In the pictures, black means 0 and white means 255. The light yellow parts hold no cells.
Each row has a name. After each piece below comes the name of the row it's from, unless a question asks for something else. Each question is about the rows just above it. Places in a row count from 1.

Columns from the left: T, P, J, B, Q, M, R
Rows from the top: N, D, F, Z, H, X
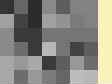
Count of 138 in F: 1
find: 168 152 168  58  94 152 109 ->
H
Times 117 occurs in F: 4
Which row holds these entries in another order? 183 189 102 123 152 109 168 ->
X

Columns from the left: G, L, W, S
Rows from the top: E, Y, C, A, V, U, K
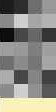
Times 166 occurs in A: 0
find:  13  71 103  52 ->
C

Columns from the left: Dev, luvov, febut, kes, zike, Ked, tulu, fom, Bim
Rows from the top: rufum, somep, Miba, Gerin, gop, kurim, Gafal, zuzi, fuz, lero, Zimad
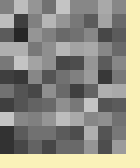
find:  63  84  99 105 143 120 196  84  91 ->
zuzi
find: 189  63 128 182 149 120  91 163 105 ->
somep
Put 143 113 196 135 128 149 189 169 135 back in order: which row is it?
fuz

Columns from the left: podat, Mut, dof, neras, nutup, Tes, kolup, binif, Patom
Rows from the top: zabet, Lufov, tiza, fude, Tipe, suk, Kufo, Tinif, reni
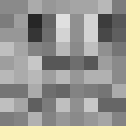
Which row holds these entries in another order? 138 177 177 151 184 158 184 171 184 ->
suk
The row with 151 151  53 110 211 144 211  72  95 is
tiza
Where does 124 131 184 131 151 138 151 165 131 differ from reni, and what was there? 3, 177

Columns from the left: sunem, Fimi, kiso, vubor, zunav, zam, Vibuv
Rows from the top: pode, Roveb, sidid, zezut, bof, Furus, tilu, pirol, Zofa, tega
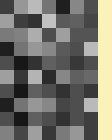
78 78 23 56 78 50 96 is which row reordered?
tilu
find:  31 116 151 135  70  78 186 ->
pirol
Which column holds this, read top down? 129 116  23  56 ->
Fimi
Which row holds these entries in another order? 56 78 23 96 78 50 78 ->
tilu
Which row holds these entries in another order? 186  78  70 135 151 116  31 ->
pirol

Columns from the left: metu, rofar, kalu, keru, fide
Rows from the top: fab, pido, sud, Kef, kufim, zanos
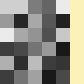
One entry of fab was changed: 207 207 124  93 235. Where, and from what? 4, 101
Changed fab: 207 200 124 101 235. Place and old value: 2, 207
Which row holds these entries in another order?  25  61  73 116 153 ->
Kef
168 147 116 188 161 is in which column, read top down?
kalu
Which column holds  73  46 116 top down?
rofar
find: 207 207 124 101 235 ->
fab

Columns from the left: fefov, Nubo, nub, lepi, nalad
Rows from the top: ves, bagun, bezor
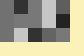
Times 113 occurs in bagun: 1
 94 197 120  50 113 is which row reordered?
ves

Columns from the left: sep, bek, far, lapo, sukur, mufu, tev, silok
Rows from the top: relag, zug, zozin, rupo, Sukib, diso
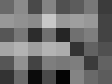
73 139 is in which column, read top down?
far
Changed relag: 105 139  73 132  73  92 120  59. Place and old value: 5, 80
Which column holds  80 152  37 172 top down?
sukur

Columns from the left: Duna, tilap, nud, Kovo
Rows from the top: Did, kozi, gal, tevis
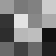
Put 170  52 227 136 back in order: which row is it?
kozi
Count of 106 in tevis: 2

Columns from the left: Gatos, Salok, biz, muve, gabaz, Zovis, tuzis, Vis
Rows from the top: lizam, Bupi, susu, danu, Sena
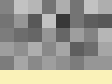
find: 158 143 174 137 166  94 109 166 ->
danu
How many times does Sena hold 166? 1
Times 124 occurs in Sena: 2
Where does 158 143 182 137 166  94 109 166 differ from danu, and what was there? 3, 174
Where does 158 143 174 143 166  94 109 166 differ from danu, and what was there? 4, 137

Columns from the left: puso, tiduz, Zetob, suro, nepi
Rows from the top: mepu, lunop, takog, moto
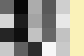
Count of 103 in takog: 1
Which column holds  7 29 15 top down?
tiduz
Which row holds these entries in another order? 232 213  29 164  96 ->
lunop
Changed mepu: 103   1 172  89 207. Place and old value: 2, 7
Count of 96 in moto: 1

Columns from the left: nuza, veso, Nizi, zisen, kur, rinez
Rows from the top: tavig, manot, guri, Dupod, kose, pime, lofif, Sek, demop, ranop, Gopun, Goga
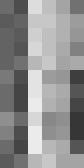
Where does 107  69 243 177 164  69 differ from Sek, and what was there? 3, 235
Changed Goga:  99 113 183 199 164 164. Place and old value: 1, 91
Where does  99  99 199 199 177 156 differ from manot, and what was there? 1, 91
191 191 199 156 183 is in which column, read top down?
zisen

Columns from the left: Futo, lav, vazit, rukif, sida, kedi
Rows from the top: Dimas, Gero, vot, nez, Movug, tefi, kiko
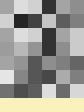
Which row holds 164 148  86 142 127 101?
Movug
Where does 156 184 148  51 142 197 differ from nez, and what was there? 6, 203

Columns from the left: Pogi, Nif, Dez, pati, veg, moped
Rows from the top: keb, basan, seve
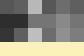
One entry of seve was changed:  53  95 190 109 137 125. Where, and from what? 5, 144
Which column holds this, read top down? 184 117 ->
Dez
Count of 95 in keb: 2
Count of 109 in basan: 0
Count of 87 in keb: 2
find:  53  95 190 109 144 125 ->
seve

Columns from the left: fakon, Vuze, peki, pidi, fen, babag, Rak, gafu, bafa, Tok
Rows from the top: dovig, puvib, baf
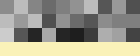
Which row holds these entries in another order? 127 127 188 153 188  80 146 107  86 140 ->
puvib
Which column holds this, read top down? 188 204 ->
fakon
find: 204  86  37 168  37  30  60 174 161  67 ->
baf
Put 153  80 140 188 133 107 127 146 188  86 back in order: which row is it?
dovig

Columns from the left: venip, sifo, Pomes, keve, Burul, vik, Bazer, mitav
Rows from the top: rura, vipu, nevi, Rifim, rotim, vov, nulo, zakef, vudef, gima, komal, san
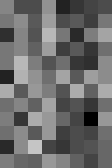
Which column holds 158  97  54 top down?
Bazer
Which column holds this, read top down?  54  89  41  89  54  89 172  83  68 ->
vik

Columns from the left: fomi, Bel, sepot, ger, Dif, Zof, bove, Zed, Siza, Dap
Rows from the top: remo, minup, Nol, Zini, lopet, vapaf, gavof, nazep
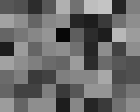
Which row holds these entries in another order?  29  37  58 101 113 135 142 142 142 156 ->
nazep
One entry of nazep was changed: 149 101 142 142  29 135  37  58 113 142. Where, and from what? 1, 156
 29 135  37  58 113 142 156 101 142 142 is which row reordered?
nazep

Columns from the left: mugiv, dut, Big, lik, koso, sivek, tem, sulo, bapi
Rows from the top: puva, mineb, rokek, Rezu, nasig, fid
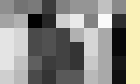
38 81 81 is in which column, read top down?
lik
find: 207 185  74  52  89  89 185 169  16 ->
fid
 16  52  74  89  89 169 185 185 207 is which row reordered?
fid
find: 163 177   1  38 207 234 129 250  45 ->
mineb

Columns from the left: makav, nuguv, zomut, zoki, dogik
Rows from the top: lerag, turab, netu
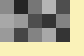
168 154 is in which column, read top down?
makav
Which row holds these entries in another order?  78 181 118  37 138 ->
lerag
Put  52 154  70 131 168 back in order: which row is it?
netu
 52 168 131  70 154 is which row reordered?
netu

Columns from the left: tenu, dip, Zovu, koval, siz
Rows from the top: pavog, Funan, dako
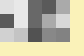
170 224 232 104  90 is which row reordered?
pavog
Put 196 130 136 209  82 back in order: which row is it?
dako

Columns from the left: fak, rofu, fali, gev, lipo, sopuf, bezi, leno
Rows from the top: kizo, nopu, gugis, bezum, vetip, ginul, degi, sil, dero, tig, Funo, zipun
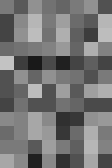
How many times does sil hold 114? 2
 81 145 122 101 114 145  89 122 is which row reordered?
kizo
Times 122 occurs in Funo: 3
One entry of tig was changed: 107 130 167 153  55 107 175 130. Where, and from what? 8, 122
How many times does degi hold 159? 2

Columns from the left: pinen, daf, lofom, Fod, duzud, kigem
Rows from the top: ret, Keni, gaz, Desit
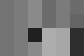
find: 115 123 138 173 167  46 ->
Desit
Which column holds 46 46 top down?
kigem
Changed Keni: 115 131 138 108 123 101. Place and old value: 2, 123

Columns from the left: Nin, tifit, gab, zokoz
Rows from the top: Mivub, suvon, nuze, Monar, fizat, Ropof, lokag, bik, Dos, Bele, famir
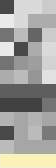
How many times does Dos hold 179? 2
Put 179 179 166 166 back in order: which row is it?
Dos
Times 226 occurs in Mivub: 0
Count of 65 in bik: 3
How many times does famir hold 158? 0
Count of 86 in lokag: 0
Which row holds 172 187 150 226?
Ropof

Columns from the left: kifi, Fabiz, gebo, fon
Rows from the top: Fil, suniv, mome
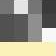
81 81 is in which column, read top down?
kifi
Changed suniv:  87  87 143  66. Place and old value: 1, 81
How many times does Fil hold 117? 2

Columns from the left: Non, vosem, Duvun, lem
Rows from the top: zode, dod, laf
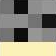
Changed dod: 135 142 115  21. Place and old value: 1, 142
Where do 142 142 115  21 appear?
dod
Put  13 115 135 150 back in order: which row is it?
laf
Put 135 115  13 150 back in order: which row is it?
laf
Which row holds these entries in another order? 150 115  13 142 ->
zode

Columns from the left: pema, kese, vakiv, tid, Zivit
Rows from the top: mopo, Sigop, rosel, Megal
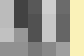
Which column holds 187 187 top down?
pema
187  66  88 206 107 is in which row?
mopo
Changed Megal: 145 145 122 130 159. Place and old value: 4, 137

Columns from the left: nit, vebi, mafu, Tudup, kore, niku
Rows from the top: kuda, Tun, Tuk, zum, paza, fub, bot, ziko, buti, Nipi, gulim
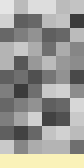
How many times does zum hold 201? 1
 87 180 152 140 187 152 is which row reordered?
paza
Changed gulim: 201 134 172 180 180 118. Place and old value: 6, 111
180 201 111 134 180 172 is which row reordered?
gulim
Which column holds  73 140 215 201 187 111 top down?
niku
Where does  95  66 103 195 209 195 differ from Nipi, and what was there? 6, 187
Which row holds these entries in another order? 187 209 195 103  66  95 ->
Nipi

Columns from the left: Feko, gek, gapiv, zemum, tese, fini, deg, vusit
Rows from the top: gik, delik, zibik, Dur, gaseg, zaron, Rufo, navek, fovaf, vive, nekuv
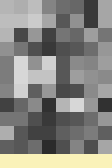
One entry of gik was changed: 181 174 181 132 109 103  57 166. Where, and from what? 3, 189
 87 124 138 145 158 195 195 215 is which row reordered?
zaron
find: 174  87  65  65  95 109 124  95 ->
vive

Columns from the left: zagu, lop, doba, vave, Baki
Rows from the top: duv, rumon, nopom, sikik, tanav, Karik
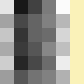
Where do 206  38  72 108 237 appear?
tanav
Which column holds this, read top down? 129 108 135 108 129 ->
vave
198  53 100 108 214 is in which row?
nopom

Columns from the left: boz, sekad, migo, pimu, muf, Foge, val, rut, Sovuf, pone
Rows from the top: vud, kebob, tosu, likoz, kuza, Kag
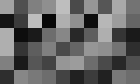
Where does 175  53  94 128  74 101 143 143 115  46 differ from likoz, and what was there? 7, 150
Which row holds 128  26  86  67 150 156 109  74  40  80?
kuza

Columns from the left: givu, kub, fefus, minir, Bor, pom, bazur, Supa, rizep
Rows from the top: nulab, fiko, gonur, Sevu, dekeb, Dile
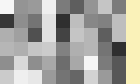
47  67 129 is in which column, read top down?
Bor
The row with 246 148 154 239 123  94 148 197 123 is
nulab
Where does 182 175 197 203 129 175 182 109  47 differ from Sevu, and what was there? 8, 116
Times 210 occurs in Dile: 1
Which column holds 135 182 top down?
bazur

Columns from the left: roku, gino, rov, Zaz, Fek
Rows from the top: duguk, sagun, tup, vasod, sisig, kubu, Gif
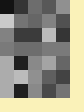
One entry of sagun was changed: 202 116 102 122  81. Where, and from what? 4, 130
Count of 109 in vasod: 2
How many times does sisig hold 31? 1

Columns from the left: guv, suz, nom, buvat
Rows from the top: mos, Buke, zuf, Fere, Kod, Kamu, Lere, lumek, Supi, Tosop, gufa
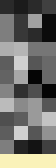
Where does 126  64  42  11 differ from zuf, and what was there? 2, 56
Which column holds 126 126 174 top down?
guv
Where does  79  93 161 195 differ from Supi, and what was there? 3, 154

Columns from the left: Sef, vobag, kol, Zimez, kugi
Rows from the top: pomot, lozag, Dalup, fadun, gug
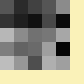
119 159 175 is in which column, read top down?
Zimez
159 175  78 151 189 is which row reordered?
gug
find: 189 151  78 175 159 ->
gug

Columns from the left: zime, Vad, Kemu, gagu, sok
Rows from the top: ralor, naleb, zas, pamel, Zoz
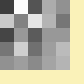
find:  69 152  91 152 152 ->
zas
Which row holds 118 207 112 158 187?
pamel
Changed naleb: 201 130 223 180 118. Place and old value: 3, 230
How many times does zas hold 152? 3

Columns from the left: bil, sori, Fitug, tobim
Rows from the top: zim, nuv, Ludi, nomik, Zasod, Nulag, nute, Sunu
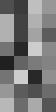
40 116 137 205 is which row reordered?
nomik
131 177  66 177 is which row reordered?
nuv

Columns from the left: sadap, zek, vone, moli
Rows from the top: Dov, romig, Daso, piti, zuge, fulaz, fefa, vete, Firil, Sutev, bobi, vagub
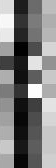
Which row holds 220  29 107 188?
Dov
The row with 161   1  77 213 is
piti
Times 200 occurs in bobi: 2
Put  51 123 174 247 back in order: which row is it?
romig
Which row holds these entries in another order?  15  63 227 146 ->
vete

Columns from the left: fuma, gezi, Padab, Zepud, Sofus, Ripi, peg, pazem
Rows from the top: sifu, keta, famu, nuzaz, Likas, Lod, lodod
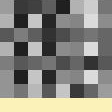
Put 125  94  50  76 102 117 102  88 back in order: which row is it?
famu
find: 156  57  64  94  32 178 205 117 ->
sifu
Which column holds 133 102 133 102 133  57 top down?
Ripi

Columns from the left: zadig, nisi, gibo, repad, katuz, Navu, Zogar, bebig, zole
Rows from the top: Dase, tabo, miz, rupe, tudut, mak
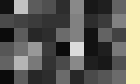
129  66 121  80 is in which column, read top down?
zole
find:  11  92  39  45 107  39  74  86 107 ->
mak
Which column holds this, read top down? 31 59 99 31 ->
bebig
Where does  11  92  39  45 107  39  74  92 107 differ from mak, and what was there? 8, 86
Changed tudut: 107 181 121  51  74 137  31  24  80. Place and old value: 1, 99

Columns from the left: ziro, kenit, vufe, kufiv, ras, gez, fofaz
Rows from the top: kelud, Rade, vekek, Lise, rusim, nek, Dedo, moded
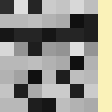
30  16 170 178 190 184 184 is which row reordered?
Rade
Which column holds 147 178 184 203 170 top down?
fofaz
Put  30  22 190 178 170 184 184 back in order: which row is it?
moded
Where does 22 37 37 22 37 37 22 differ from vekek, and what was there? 7, 30
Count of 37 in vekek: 4
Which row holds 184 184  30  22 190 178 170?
moded
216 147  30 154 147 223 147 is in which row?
Lise

